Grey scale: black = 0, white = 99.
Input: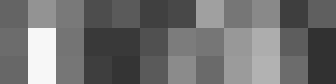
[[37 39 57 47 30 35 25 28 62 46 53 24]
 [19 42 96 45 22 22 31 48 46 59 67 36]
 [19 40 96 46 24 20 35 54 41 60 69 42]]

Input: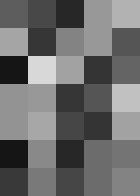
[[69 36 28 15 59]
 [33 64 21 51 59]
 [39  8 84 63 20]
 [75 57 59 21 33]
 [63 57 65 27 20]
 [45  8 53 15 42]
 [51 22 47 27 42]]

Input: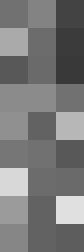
[[26 44 51]
 [23 66 42]
 [22 34 41]
 [44 54 54]
 [71 56 38]
 [34 46 44]
 [41 84 42]
 [87 60 38]
 [36 52 38]]

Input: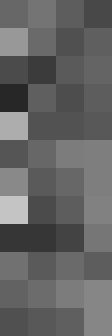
[[28 40 45 36]
 [37 59 41 31]
 [39 29 23 35]
 [36 15 37 30]
 [34 67 32 32]
 [49 33 40 48]
 [49 53 35 40]
 [50 76 29 36]
 [46 21 21 26]
 [36 44 35 41]
 [52 38 42 48]
 [52 31 34 37]]

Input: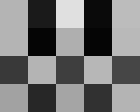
[[73 70 10 87  4]
 [72 70  2 68  2]
 [27 22 70 24 71]
 [70 63 15 64 19]]

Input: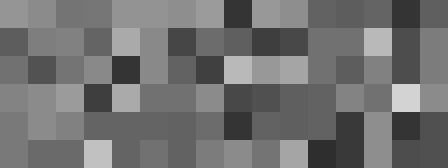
[[37 58 54 45 46 57 57 55 60 20 59 55 38 36 39 20]
 [48 36 49 50 39 66 53 27 42 37 24 28 44 44 72 30]
 [48 44 32 45 53 20 53 38 25 72 59 64 44 36 50 30]
 [54 51 54 60 24 66 44 44 54 28 31 37 38 51 44 82]
 [31 47 54 50 39 39 39 38 42 20 38 37 38 22 55 20]
 [31 47 41 41 75 39 44 38 48 54 45 64 18 22 55 30]]

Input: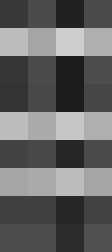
[[29 22 29 13]
 [68 73 64 80]
 [30 21 29 11]
 [27 20 28 11]
 [68 73 66 77]
 [29 26 28 15]
 [64 64 66 73]
 [26 25 25 15]
 [31 30 30 17]]

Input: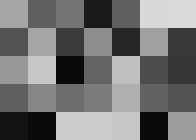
[[85 64 37 45 10 37 84]
 [22 32 64 23 55 15 62]
 [21 59 77  4 39 74 30]
 [32 37 52 42 48 68 38]
 [61  7  4 79 79 77  4]]

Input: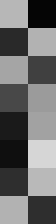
[[ 2 71]
 [69 16]
 [25 64]
 [60 28]
 [63 10]
 [83  6]
 [72 18]
 [18 69]]
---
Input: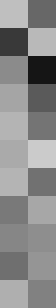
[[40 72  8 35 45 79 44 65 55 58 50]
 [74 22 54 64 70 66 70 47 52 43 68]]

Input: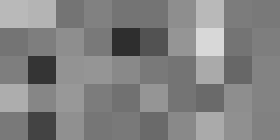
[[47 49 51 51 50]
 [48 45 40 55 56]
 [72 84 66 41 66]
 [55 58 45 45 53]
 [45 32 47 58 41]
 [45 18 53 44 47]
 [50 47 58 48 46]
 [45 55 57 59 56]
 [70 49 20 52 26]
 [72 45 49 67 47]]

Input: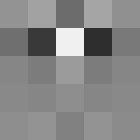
[[56 47 52 53 54]
 [64 18 48 52 57]
 [42 93 60 55 50]
 [63 22 48 52 57]
 [57 43 52 53 55]]

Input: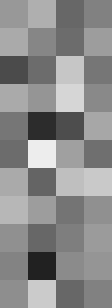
[[50 61 46 53 65 43 78 56 60 58 50]
 [40 42 77 83 30 62 74 45 49 54 40]
 [68 52 42 58 17 92 39 61 40 13 79]
 [59 66 29 66 46 42 66 71 56 51 55]]

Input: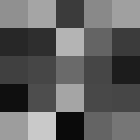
[[62 23 11 27 46]
 [53 39 27 28 39]
 [23 70 41 64  4]
 [64 18 27 30 78]
 [56 15 25  6 61]]

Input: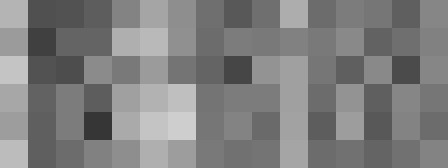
[[52 50 52 46 42 51]
 [37 43 29 52 51 44]
 [46 38 53 37 34 39]
 [48 53 37 57 61 44]
 [42 47 46 42 36 42]
 [67 50 62 62 63 64]
 [43 47 57 48 41 45]
 [34 48 27 48 51 44]
 [43 42 39 45 46 47]
 [55 56 45 74 80 61]
 [64 72 60 69 76 68]
 [51 68 47 62 66 55]
 [36 39 54 36 21 50]
 [32 39 30 48 48 42]
 [31 25 32 38 37 37]
 [70 60 76 65 61 73]]

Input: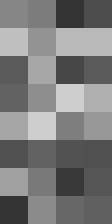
[[30 72 35 68 59 31 33 37]
 [20 72 27 80 49 32 22 40]
 [48 57 65 55 80 38 47 54]
 [52 74 35 38 64 31 62 20]]

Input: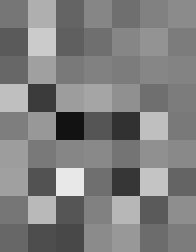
[[54 48 51 48 47 53 39 55 48]
 [50 57 52 43 74 56 76 35 42]
 [43 52 48 56 19 45 21 71 59]
 [52 43 50 64 33 53 43 50 54]
 [39 37 47 61  7 52 90 33 28]
 [68 79 62 23 59 47 32 72 30]
 [46 35 40 74 49 61 62 46 40]]

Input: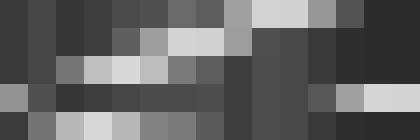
[[17 17 17 82 17]
 [17 17 17 83 17]
 [32 18 18 62 18]
 [59 22 22 34 22]
 [81 28 28 28 28]
 [82 31 30 30 30]
 [62 61 24 24 24]
 [36 81 36 30 35]
 [41 82 47 29 47]
 [31 61 73 29 51]
 [29 37 84 27 72]
 [24 24 74 24 84]
 [21 21 46 21 72]
 [27 27 27 31 45]
 [22 22 22 57 23]]
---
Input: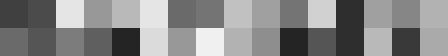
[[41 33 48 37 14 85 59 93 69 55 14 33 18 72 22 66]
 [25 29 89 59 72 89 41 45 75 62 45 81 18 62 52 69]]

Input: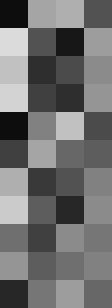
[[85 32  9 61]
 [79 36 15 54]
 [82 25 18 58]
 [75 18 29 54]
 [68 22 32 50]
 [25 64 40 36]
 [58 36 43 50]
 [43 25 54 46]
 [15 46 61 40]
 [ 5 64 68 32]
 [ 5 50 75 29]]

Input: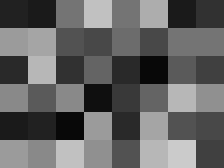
[[10 13  3 60 16 64 32 28]
 [16 71 19 39 16  3 35 25]
 [60 64 32 28 42 28 45 45]
 [13 10 45 75 45 67 10 19]
 [53 35 53  6 22 39 71 56]
 [60 53 75 56 32 71 79 25]]

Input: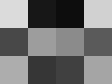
[[85  9  5 81]
 [67 21 25 64]
 [28 61 54 35]]

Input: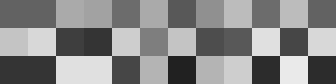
[[76 84 24 20 80 49 76 30 34 87 27 84]
 [38 38 66 63 42 66 34 56 73 42 73 38]
 [20 20 87 87 27 70 13 70 80 17 91 17]]

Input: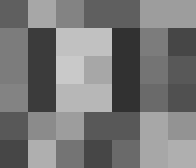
[[27 68 45 27 41 65 68]
 [37 65 51 37 37 61 61]
 [34 54 61 34 34 65 57]
 [51 23 71 71 19 41 31]
 [48 23 75 75 19 48 27]
 [48 23 78 65 19 45 34]]
